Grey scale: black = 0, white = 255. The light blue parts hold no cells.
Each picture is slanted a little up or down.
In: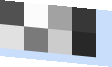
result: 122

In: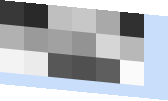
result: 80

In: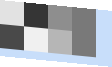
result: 240

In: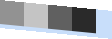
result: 196

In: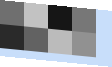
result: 98

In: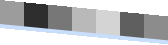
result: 212

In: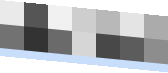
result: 72

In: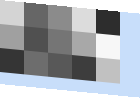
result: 88
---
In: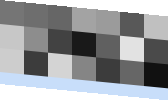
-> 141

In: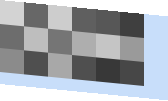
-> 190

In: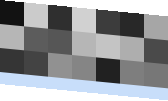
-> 92

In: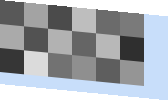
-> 82

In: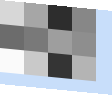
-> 121

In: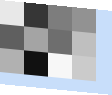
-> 164

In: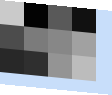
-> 123

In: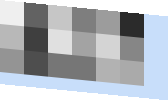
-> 63
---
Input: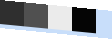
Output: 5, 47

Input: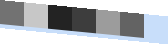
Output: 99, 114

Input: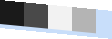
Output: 180, 26

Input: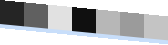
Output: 196, 37

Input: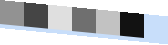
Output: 18, 146

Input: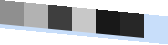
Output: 39, 143

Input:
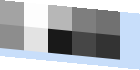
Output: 113, 141

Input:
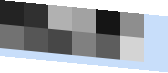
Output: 142, 114

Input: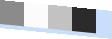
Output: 43, 139

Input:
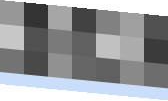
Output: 81, 115
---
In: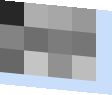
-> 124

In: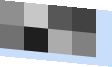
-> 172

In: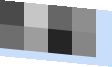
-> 37

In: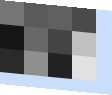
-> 68

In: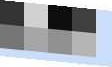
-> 144

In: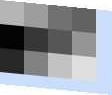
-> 86

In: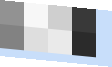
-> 234
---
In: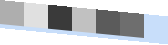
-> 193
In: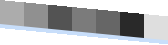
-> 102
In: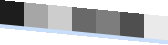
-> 125
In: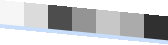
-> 199
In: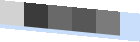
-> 105
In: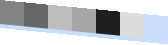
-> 167
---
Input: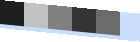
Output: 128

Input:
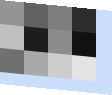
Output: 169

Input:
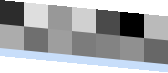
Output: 131

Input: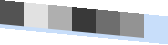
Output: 57

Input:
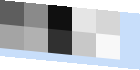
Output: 48

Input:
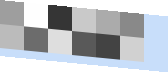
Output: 89

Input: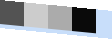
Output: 204

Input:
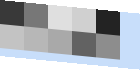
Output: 169
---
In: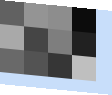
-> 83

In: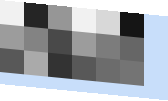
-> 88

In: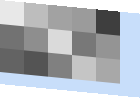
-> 128

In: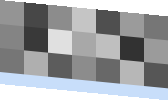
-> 104

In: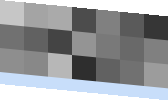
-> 97

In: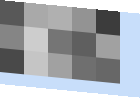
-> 161
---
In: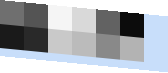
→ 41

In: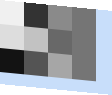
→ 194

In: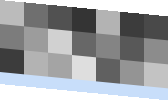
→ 156

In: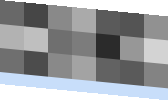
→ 191

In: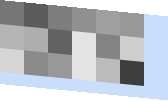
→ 174

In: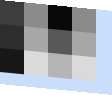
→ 167
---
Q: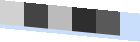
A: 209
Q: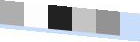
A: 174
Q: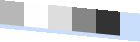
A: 183
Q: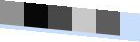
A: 145
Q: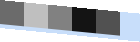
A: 107
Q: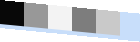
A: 8
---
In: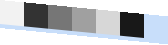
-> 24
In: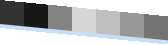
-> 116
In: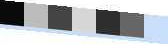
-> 102
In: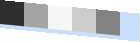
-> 131
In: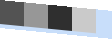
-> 202
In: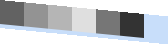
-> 51
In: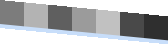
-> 47
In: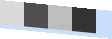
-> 51
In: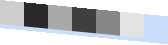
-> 227
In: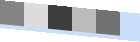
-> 114
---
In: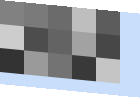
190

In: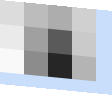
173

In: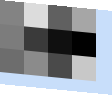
96

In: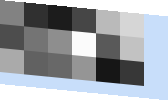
186

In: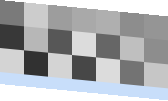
141

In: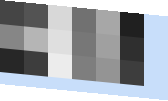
167

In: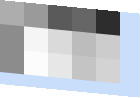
102

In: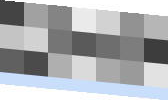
146

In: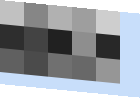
158
